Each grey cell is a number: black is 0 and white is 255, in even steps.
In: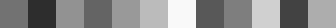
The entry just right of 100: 153
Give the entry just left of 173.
66

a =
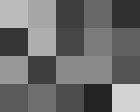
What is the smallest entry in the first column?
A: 54
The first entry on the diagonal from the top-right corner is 48
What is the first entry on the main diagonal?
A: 187
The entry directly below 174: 62
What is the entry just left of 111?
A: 90
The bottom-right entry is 211

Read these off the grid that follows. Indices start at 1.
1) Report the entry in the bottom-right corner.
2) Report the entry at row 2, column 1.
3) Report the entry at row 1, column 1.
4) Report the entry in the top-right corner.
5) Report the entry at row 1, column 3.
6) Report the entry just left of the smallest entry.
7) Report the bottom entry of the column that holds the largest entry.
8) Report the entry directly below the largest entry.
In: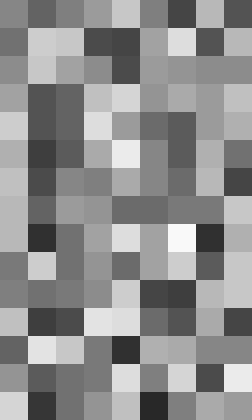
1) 155
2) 113
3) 134
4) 83
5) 127
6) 192
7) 127
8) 205

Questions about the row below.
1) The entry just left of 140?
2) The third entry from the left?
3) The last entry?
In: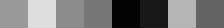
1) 221
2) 140
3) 99

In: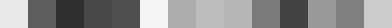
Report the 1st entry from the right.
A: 203
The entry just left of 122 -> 181
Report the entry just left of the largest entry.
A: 79
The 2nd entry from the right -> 128

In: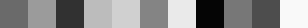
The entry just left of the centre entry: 208
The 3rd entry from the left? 49
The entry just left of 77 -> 119

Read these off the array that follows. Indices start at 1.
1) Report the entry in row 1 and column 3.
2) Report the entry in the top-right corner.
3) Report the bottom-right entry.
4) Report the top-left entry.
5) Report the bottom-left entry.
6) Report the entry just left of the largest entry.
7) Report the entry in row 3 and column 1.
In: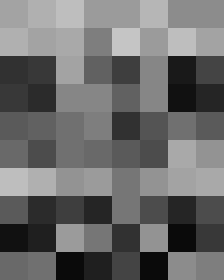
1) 190
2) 140
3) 126
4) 163
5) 105
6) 126
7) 49

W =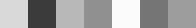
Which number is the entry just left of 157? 117
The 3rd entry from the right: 251
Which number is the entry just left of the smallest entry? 217

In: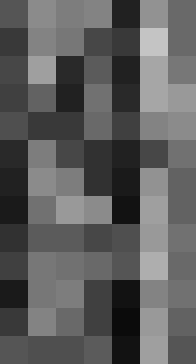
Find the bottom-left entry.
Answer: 85
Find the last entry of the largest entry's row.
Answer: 105
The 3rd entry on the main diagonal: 41
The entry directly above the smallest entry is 18
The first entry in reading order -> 85
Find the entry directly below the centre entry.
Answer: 139
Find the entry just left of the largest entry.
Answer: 57
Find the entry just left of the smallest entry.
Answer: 64
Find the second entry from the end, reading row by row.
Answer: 159
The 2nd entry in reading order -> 139
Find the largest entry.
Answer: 196
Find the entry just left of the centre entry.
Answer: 125
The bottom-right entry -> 85
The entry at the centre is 49
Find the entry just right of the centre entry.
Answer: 26
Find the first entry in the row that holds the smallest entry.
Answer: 57
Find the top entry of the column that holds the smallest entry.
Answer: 33
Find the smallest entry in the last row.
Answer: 18
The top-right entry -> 105
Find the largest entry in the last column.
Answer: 153
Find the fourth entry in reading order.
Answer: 131
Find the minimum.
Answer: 11

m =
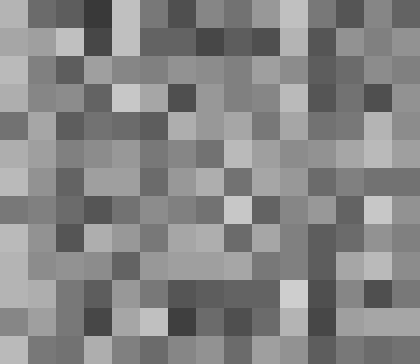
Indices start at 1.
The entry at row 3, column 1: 186
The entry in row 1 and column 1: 180
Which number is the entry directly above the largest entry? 128
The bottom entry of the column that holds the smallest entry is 174
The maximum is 206
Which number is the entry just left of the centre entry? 152
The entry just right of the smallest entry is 192
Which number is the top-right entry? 99
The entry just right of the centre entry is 114
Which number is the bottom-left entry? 186
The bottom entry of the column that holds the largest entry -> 146
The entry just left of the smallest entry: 93
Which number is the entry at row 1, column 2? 107
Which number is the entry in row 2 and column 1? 166
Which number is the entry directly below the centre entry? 114
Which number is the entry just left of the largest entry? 99
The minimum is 57
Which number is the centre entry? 174
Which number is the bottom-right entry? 114
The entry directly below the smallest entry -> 71
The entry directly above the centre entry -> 114
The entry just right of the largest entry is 79
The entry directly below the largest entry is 180
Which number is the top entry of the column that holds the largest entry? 192
